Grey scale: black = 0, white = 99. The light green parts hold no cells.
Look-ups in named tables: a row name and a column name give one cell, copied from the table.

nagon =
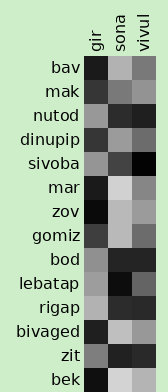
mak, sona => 47
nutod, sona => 17
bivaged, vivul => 59
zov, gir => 4
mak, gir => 21
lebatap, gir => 61
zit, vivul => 16
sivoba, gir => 58
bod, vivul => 14
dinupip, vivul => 42
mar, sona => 81
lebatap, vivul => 39
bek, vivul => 70
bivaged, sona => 74
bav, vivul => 47
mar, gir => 10
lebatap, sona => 5

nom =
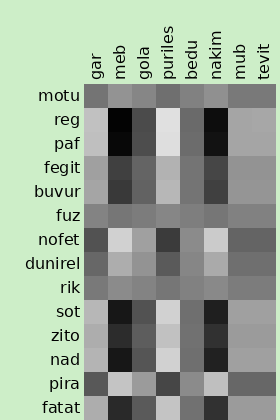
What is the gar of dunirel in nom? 40
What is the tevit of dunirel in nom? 43
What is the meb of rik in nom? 54
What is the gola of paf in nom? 30
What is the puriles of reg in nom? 87
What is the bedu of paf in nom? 42
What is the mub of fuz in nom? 50
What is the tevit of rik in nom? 48
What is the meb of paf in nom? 3
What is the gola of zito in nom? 36
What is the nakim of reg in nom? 5
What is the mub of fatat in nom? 60
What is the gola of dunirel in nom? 57
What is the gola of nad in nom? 33
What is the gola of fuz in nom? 48

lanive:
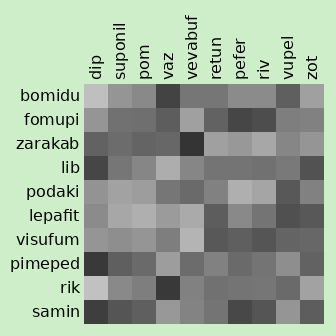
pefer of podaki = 68
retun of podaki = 50
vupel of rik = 41
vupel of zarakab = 52
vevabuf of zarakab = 20
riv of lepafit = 45
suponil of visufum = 55
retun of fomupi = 38
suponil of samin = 33
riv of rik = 46
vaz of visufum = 49
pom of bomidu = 53
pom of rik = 49
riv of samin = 33
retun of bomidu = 46
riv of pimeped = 45
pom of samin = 37
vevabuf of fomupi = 62
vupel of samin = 58
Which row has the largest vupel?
samin

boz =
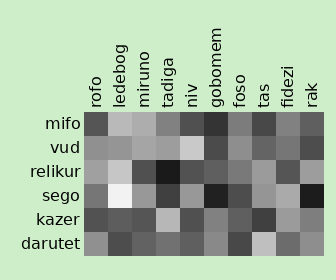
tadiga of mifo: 50
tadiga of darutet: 44
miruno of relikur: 31
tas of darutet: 74
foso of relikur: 47
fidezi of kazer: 60
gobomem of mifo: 20
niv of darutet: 37
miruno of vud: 64
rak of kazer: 49
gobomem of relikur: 37
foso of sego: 30
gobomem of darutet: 53
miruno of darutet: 38
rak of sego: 11
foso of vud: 55
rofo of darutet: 56
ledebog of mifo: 72

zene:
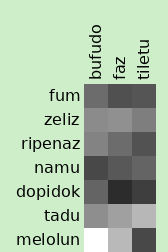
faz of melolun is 72
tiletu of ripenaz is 32
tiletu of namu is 39
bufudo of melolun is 99
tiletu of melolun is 28
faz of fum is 31
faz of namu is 34
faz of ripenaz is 42
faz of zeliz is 56
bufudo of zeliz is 54
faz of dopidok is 17
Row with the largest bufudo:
melolun

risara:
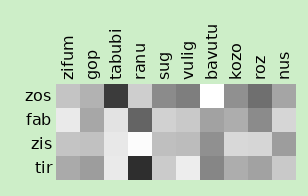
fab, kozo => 67
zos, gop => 69
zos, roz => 43
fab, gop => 65
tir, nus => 78
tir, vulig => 92
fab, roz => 54
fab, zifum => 91
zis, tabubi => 90
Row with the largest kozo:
zis

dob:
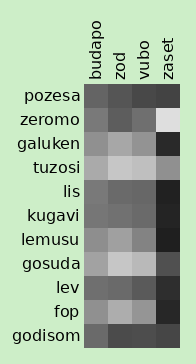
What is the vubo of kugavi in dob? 41
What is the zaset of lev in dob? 18
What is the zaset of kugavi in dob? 14
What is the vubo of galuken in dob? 57
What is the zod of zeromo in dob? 36
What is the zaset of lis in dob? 13
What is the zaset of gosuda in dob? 31
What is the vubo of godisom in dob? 30

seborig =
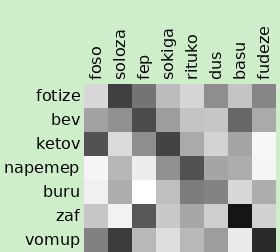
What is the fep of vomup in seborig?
72
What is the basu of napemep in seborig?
67
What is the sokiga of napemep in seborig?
56
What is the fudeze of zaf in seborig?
81
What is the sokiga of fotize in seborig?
73
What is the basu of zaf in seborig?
8
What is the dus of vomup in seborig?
61
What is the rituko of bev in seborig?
76
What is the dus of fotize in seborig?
55
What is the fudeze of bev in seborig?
66
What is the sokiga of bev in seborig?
61
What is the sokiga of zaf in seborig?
78
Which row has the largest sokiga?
vomup

